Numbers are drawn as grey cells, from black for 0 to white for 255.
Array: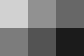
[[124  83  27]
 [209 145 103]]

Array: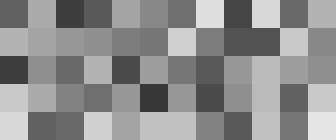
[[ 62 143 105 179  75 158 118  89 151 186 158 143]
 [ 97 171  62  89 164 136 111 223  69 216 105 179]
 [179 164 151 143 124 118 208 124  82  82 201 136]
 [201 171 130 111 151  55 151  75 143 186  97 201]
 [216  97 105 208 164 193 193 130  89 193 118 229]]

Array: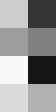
[[157 129]
 [205  53]
 [219 177]
 [248  21]]

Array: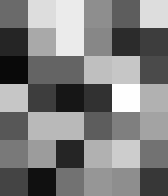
[[  9 100 100 191 198  74]
 [ 37 169 235 135  43  61]
 [ 68  16 114 150 142  55]
 [ 87 185 185  93 127 163]
 [106 221 235 142  93 221]
 [121 156  37 177 205 114]
 [198  61  22  49 254 177]]

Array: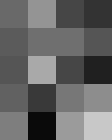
[[ 85 169  70  32]
 [ 91 111 111  85]
 [ 97  57 119 141]
 [105 148  70  51]
 [126  10 155 200]]

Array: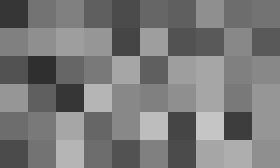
[[ 54 115 128  95  75 102  95 143 109 115]
 [ 75 115 181 109  82 128  75 166 174 143]
 [ 82  47 102 121 166  95 158 166 128 136]
 [109 121 166 102 136 189  69 197  61 150]
 [128 143 158 150  69 158  82  89 136  89]
 [150  95  54 181 136 128 143 166 121 150]]
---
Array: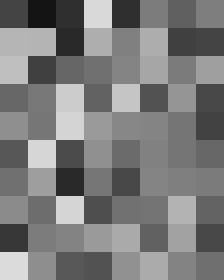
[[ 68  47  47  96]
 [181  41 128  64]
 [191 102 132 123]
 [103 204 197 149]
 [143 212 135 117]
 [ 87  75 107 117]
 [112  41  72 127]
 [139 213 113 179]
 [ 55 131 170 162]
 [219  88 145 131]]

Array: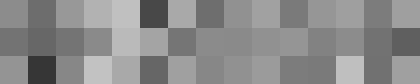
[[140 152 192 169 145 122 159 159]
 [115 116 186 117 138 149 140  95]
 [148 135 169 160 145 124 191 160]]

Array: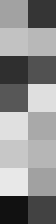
[[162]
 [194]
 [ 47]
 [ 87]
 [224]
 [199]
 [232]
 [ 17]]

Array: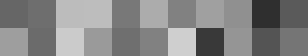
[[102 188 120 129 144  90]
 [158 203 111 207 149 117]]

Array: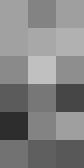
[[161 159]
 [161 177]
 [138 142]
 [ 91  70]
 [ 45 159]
 [114  88]]

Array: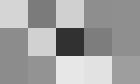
[[213 208 143]
 [140  49 143]
 [140 231 158]]

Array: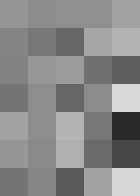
[[149 143 161]
 [132 102 178]
 [131 156  94]
 [118 102 217]
 [163 180  41]
 [149 174  71]
 [117  89 216]]

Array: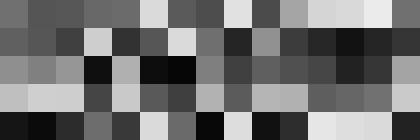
[[112  87 107  90 225 165 217 112]
 [ 96  64  50 218  37  60  18  53]
 [143 150 176   6  64  80  34 164]
 [191 206 201  63  91 177 102 202]
 [ 21  44  57 106 221  45 222  34]]

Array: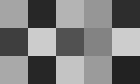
[[165 180  45]
 [ 62  81 205]
 [169 196  34]]
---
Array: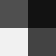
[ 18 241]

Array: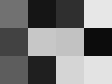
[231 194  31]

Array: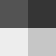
[ 53 237]

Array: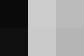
[187 202]

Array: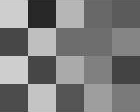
[ 91 110 170 195]

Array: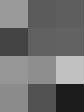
[ 94  96 150]

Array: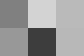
[186  61]

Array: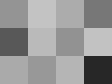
[119 146 152]
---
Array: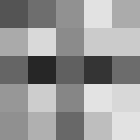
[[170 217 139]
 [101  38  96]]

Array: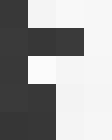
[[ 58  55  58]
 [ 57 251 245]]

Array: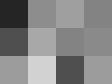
[[ 79 168 131]
 [156 210  79]]

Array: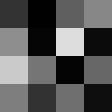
[[142   5 221]
 [202 117   4]]

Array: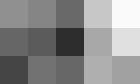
[[102  91  45]
 [ 69 114 103]]

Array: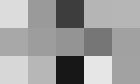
[[168 157 148]
 [215 183  23]]

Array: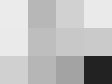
[[234 190 200]
 [208 182 163]]

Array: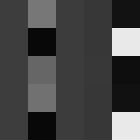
[[ 61   8  60]
 [ 61 102  60]]

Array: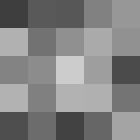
[[177 114 144]
 [131 140 204]]
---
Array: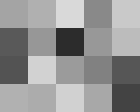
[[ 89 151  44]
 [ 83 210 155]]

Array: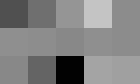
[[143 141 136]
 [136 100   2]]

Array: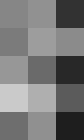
[[123 157 139]
 [151 106  40]]

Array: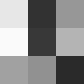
[[250  56 180]
 [161 145  42]]

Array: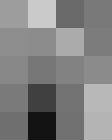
[[141 140 171]
 [136 119 130]]

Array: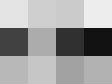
[[ 65 172  48]
 [184 198 162]]

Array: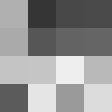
[[170  86  99]
 [195 197 238]]
